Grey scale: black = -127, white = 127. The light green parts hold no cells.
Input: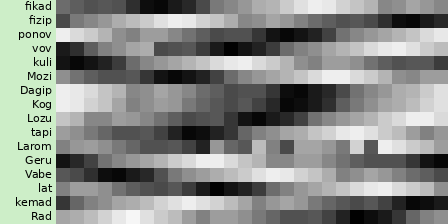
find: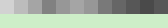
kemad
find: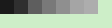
Kog
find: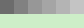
lat
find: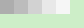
Rad
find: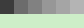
lat
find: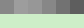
Lozu

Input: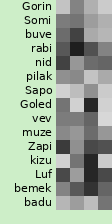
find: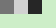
Goled
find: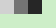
kizu
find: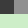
Zapi
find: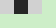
Goled
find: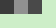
Zapi
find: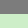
vev
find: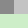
pilak

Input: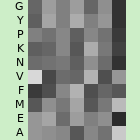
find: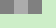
Y
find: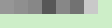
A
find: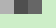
F

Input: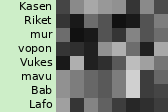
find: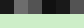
Riket
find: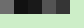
mur
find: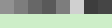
Bab
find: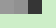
Kasen
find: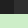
Vukes

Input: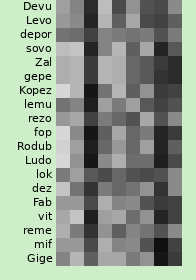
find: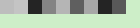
sovo
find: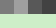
lemu
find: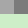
Gige
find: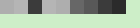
Zal
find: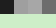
vit

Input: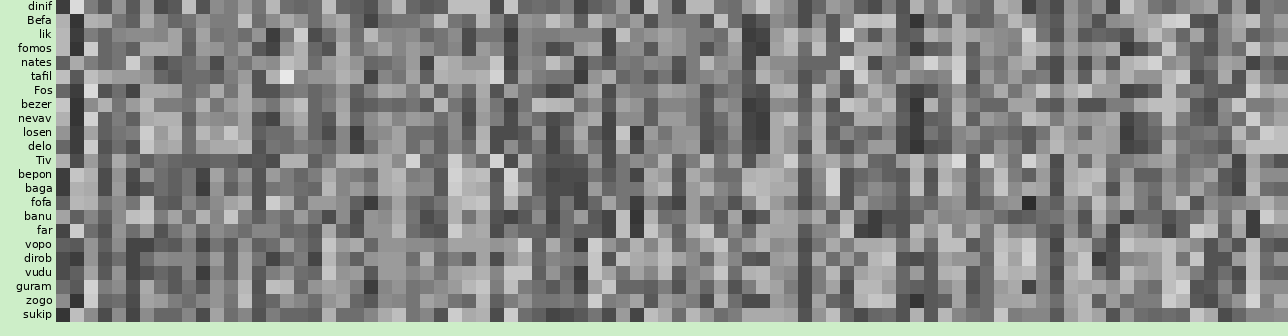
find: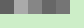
Befa
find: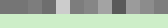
zogo
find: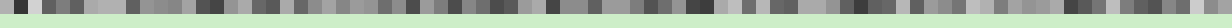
nevav
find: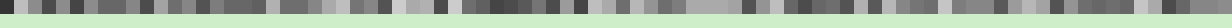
sukip

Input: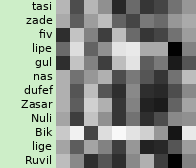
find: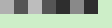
dufef
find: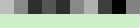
Ruvil
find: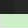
lige
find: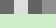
lipe

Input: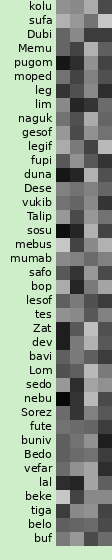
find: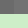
Bedo
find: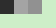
sedo
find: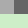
naguk
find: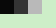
nebu
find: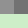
gesof
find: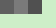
lesof
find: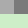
legif

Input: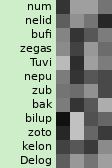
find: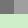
Delog
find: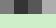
bak
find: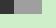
num
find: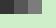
bufi
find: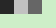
zoto
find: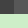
kelon

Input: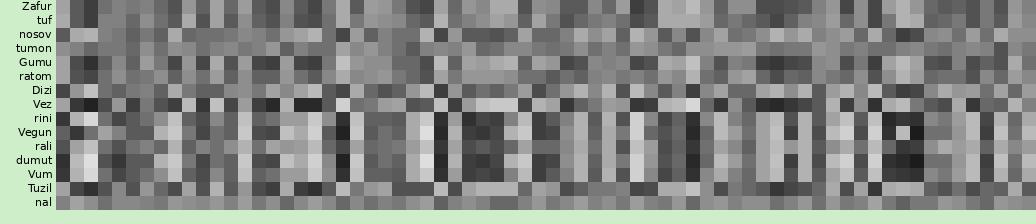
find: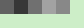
rali
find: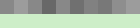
nal

